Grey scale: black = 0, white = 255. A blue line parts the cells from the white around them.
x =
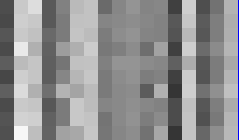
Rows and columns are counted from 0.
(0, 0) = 77
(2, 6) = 188
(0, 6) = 194
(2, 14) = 87
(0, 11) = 135
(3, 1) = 233
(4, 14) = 87
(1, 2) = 200
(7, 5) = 200
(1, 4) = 123
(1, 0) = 73
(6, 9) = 140
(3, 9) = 140
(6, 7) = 122
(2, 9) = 147
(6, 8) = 137
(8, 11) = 139
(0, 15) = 114
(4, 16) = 168
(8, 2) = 207
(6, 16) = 192
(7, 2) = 197
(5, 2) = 197
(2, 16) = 175
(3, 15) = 139
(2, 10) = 132
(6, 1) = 219
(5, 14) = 84
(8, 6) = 195
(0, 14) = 78
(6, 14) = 113
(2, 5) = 196
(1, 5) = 193
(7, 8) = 137
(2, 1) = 201
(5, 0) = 71

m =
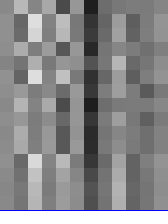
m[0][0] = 137
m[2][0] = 144
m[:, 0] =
[137, 144, 144, 142, 132, 145, 142, 137, 142, 137, 140, 144, 138, 135, 137]
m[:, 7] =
[109, 101, 106, 117, 119, 103, 125, 110, 123, 117, 121, 106, 115, 118, 115]
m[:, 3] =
[168, 130, 127, 156, 121, 132, 137, 170, 140, 152, 153, 132, 127, 123, 127]
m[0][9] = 124
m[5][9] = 94
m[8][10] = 96
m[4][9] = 105
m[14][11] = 144
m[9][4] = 88
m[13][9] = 103
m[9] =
[137, 172, 125, 152, 88, 147, 43, 117, 134, 124, 111, 130]
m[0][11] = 133
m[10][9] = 122
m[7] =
[137, 180, 131, 170, 75, 149, 30, 110, 122, 123, 123, 135]
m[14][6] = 79
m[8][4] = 104
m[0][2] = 133
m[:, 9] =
[124, 94, 98, 124, 105, 94, 124, 123, 120, 124, 122, 99, 99, 103, 100]
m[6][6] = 56
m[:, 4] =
[74, 189, 183, 87, 150, 192, 107, 75, 104, 88, 88, 185, 163, 154, 156]
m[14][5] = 140
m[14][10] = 118
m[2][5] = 121
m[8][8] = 158
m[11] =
[144, 105, 217, 132, 185, 123, 55, 106, 163, 99, 127, 147]
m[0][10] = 123

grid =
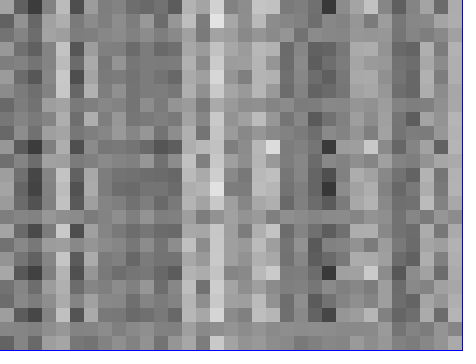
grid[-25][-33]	164
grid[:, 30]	[164, 137, 126, 175, 168, 177, 173, 128, 163, 123, 162, 147, 179, 173, 187, 122, 172, 165, 174, 162, 131, 165, 171, 124, 135]
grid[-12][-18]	225
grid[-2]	[134, 133, 129, 142, 151, 131, 132, 140, 127, 137, 143, 129, 128, 159, 137, 142, 148, 140, 148, 138, 142, 140, 141, 140, 137, 137, 138, 154, 116, 131, 124, 148, 134]
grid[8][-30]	132
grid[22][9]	106
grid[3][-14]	178
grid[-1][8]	143
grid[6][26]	167
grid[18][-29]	197
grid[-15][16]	126
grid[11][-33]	111
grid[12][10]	109
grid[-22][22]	97
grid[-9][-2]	119
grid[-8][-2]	158
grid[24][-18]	201
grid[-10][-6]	143
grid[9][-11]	110
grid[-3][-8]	157
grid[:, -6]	[134, 157, 151, 147, 152, 144, 151, 157, 160, 162, 138, 160, 136, 130, 137, 143, 136, 156, 159, 140, 158, 158, 129, 154, 151]
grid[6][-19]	144
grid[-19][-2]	140
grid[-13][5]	97
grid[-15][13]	174
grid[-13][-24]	113
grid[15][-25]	142
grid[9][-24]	134
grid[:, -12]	[126, 129, 114, 134, 138, 135, 131, 124, 135, 123, 129, 135, 134, 127, 128, 139, 132, 146, 135, 126, 129, 142, 137, 140, 121]
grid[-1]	[99, 133, 105, 158, 165, 119, 115, 130, 143, 130, 146, 115, 149, 167, 124, 201, 163, 147, 153, 141, 137, 121, 128, 135, 133, 154, 141, 151, 129, 124, 135, 148, 170]
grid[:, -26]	[126, 127, 135, 128, 119, 122, 126, 135, 126, 134, 119, 138, 125, 124, 132, 131, 133, 139, 123, 121, 127, 136, 121, 140, 130]
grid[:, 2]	[60, 103, 109, 96, 116, 87, 111, 114, 122, 113, 60, 108, 70, 67, 82, 130, 74, 120, 97, 65, 109, 125, 71, 129, 105]
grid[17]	[114, 136, 120, 156, 158, 136, 149, 139, 134, 119, 140, 116, 141, 192, 140, 200, 159, 153, 187, 158, 116, 146, 89, 129, 132, 146, 123, 156, 121, 107, 165, 158, 178]
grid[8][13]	163
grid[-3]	[158, 92, 71, 132, 192, 84, 170, 121, 120, 106, 112, 121, 104, 183, 167, 213, 139, 128, 190, 182, 111, 137, 99, 70, 150, 157, 182, 129, 101, 110, 171, 108, 181]
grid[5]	[155, 108, 87, 135, 200, 78, 164, 122, 124, 115, 124, 115, 104, 170, 159, 215, 149, 127, 180, 177, 112, 135, 109, 95, 120, 169, 170, 144, 116, 103, 177, 125, 175]

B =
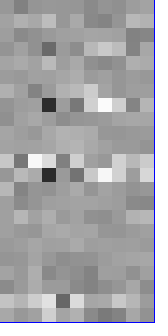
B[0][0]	152
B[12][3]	43
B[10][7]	161
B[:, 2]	[149, 168, 145, 145, 162, 161, 131, 160, 168, 152, 162, 248, 171, 149, 149, 162, 150, 166, 164, 174, 172, 205, 161]
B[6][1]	161
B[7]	[148, 157, 160, 44, 157, 120, 208, 251, 207, 132, 181]
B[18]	[149, 151, 164, 152, 142, 146, 147, 156, 162, 165, 167]
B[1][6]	137
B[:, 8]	[144, 149, 161, 188, 145, 150, 150, 207, 164, 150, 154, 209, 209, 156, 157, 154, 149, 158, 162, 158, 150, 200, 131]
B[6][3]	155
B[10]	[163, 161, 162, 166, 176, 180, 169, 161, 154, 154, 148]
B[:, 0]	[152, 162, 158, 148, 164, 156, 176, 148, 144, 165, 163, 199, 151, 183, 159, 160, 160, 154, 149, 163, 139, 195, 168]
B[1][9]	184
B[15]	[160, 182, 162, 174, 154, 162, 145, 143, 154, 178, 183]
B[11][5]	207
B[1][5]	169
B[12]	[151, 185, 171, 43, 154, 115, 201, 247, 209, 157, 215]
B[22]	[168, 152, 161, 207, 164, 177, 138, 122, 131, 167, 146]
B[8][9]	167
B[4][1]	170
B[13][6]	149
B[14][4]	161
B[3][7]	201
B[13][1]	132
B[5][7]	160
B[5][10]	152
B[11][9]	184
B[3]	[148, 161, 145, 106, 155, 141, 184, 201, 188, 131, 167]
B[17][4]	161

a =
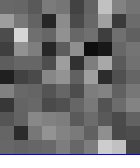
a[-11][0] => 104
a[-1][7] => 205
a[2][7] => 62
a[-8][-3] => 24
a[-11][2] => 89
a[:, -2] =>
[130, 58, 112, 103, 90, 80, 97, 108, 74, 73, 193]
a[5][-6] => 147
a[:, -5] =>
[66, 74, 103, 143, 49, 97, 77, 102, 90, 122, 103]
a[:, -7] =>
[123, 38, 102, 39, 78, 135, 84, 74, 129, 147, 105]
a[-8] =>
[63, 146, 126, 39, 93, 143, 14, 24, 103, 116]
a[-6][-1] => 101
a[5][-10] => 32
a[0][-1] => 116
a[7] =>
[55, 100, 104, 74, 80, 102, 121, 83, 108, 131]
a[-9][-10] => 76
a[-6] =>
[32, 66, 74, 135, 147, 97, 159, 44, 80, 101]
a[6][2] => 101
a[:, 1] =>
[102, 120, 214, 146, 102, 66, 104, 100, 99, 43, 99]
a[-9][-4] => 112
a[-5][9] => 119
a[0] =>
[104, 102, 89, 123, 117, 66, 99, 193, 130, 116]
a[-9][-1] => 96
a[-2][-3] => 143

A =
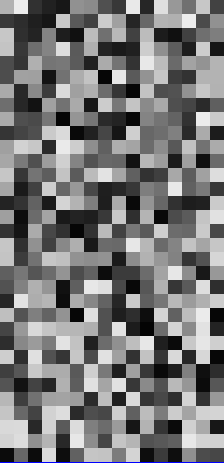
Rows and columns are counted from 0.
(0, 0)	178
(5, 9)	90
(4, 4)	120
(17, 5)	175
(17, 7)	107
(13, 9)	55
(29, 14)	210
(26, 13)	128
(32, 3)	219
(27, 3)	37
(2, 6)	188
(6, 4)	219
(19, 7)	12
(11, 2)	80
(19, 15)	152
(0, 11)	223
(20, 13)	90
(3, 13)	29
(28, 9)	218
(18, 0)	196
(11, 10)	183
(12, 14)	161
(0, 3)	33
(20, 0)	82
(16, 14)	202
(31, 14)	211
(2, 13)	65
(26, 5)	89
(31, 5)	231
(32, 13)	144
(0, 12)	152
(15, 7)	57
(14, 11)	103
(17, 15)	198
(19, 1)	119
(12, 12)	168
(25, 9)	50
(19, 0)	95
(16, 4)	49
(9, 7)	70

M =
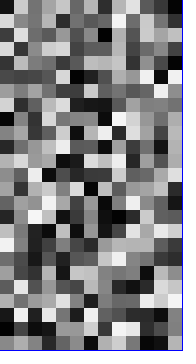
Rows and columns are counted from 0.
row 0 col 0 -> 19
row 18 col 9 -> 133
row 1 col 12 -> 49
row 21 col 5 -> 129
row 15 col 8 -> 3
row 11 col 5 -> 26
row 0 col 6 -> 182
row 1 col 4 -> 45
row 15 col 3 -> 192
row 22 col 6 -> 239
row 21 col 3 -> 170
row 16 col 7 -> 20
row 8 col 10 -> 151
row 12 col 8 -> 204
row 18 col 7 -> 198
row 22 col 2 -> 32
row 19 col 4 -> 21
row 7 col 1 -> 47
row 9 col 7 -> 238
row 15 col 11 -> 96
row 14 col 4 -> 168
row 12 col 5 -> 39
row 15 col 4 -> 17
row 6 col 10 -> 101
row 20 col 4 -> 84
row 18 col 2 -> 24
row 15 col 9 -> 43
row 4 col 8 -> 197
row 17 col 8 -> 183
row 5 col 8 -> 175
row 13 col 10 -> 164
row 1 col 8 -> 244
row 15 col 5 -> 58
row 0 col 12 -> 4
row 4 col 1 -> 188
